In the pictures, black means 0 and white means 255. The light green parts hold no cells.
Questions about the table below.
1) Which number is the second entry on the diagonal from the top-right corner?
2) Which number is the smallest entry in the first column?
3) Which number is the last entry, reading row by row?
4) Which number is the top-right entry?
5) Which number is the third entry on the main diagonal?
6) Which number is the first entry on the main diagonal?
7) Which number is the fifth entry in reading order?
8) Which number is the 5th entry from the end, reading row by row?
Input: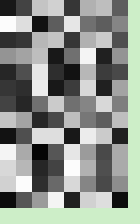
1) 93
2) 12
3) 12
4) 93
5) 183
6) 24
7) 54
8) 244

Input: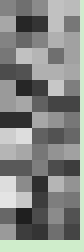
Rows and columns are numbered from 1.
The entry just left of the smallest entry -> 103
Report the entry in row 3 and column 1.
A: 131
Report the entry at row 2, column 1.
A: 167
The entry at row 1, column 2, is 111
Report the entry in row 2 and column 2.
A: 38
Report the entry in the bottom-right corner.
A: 68
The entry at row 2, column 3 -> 52
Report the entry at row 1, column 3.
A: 139
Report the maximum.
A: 228
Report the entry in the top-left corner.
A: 131
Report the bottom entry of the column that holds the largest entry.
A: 154
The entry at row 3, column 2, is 103
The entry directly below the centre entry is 97
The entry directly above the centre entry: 97
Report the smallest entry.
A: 31
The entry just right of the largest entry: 199
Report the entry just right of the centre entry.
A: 147
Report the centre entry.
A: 167
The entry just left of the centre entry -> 46

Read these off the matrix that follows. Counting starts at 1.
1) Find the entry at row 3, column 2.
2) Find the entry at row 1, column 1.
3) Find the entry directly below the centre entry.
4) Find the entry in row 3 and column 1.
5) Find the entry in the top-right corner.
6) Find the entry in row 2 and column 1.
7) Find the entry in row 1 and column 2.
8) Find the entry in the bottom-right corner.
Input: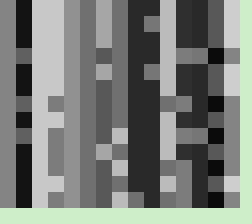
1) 19
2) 132
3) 112
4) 132
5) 206
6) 132
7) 19
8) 132

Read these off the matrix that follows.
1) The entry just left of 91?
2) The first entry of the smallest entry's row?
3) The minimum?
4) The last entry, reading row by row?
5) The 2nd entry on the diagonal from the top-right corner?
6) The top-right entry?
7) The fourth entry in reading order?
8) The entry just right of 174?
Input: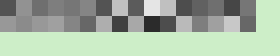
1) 192
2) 152
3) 43
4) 103
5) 200
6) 118
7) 126
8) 64

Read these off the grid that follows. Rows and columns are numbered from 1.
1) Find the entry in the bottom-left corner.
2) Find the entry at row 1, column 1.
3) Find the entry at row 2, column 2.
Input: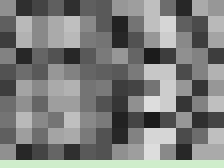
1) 144
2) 144
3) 185

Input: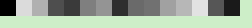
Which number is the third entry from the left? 176
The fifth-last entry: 161
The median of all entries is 113
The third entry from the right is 226

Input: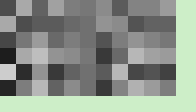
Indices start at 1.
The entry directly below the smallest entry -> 205
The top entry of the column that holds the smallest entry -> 77
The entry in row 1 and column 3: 98
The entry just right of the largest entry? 44
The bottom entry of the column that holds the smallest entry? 37
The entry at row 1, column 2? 169
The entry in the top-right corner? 155
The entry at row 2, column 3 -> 91
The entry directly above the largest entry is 29
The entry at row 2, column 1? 169
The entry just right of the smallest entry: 169
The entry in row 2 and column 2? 77

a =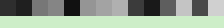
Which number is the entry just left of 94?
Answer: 25
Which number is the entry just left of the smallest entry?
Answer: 133

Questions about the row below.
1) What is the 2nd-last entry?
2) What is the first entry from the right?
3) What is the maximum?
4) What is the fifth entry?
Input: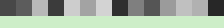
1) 177
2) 39
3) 211
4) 205

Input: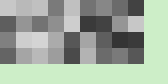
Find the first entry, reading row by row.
199
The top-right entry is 66
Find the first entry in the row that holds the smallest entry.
128
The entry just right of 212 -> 171
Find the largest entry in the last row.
185
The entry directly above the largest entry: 115
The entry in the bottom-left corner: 100
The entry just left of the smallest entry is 94
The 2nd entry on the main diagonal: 149
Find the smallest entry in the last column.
58
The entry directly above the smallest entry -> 149

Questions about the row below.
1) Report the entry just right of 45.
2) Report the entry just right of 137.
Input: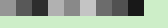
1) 177
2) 196

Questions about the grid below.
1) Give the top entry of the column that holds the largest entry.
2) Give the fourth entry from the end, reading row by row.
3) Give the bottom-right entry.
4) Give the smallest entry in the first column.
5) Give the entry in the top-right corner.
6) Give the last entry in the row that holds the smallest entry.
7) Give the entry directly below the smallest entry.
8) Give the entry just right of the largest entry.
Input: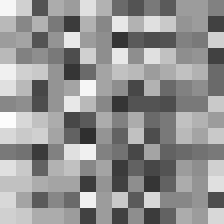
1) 246
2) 98
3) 216
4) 121
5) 129
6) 201
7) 240
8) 216

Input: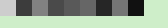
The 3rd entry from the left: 129
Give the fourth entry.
74
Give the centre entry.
89
